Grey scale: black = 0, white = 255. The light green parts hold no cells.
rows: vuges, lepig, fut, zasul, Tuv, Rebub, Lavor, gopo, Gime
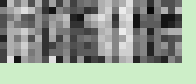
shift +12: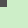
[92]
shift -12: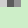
[195  80 135]
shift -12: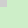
[195]
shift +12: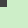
[77]
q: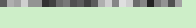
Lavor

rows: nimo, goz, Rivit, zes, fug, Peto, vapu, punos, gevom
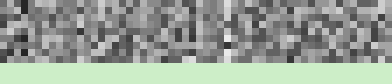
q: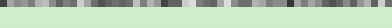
gevom
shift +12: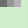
[122 162 190]
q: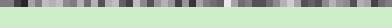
Peto
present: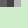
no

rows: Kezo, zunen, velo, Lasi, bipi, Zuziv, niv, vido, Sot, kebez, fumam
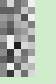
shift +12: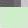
[108 108 124 211]
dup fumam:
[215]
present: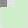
no

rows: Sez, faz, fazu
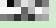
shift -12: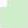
[238]
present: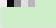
no
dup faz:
[250]
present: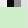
yes

